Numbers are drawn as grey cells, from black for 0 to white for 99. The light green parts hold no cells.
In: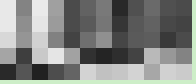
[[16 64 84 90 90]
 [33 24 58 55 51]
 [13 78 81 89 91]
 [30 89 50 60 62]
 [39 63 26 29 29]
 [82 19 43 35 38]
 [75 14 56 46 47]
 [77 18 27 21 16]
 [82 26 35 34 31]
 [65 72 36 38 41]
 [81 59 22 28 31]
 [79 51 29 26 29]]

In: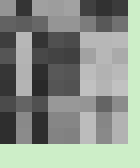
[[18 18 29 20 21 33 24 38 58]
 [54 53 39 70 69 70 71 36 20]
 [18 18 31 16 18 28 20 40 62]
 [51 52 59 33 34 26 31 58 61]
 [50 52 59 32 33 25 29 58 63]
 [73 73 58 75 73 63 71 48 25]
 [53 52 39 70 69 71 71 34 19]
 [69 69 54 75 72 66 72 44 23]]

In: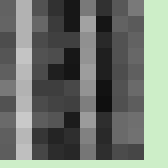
[[36 37 41 32 47 37 33 30 39 38]
 [74 71 78 71 69 72 76 69 69 69]
 [27 21 36 29 24 29 32 29 40 32]
 [17 14 33 26 24 12 30 25 23 19]
 [15 18 11 25 28  8  9 25  9  9]
 [46 50 60 49 57 61 57 56 63 47]
 [18 16 18  6  7 12 12 16  8 19]
 [29 41 41 31 32 30 32 32 38 34]
 [27 44 43 36 41 37 40 38 35 47]]

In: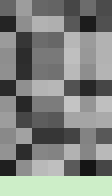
[[12 57 53 61 57 16 56 55 60 14 40]
 [55 17 63 27 15 56 18 17 21 55 61]
 [72 52 21 36 48 70 45 47 42 69 40]
 [74 51 21 34 48 71 44 47 40 68 39]
 [35 69 26 64 76 32 72 74 71 34 27]
 [ 8 52 51 64 58 15 55 59 60 11 42]
 [27 72 34 66 74 27 70 69 69 31 29]]

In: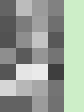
[[38 83 33 55 32 33 39]
 [38 71 89 35 55 48 73]
 [60 65 91 58 76 62 60]
 [44 45 24 45 34 43 50]]

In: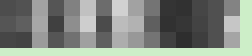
[[27 33 30]
 [26 37 32]
 [60 65 63]
 [33 25 33]
 [44 55 50]
 [62 80 75]
 [37 29 42]
 [67 73 81]
 [59 69 63]
 [45 37 45]
 [25 19 20]
 [18 21 19]
 [24 26 27]
 [31 31 31]
 [64 77 51]]

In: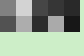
[[32 50]
 [67 82]
 [17 27]
 [66 21]
 [ 9 16]]
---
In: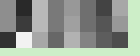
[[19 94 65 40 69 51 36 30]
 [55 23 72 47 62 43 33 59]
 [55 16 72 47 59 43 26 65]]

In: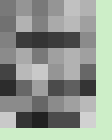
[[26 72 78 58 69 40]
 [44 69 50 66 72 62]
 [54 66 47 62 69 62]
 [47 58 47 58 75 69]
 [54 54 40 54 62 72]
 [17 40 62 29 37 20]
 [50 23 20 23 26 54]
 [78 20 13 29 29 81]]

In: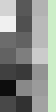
[[ 5 53 60]
 [38 49 79]
 [42 38 72]
 [82 34 69]
 [93 31 72]
 [25 22 57]
 [28 19 63]]

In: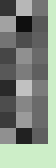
[[16 75 48]
 [20 71 45]
 [23 60 41]
 [27 56 41]
 [30 52 41]
 [34 48 37]
 [45 30 37]
 [56 13 37]
 [63  6 34]]

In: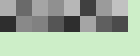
[[18 53 50 33 18 64 37 29]
 [68 41 64 56 71 25 60 75]]

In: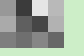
[[49 43 52 40]
 [66 37 27 69]
 [59 23 89 72]]
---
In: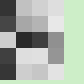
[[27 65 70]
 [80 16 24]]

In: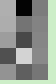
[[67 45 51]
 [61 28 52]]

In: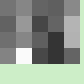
[[38 59 27]
 [43 52 37]]

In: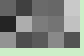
[[14 67 48]
 [57 30 35]]

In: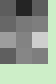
[[40 47 49]
 [61 51 80]]

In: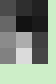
[[40  7 10]
 [54 67 25]]
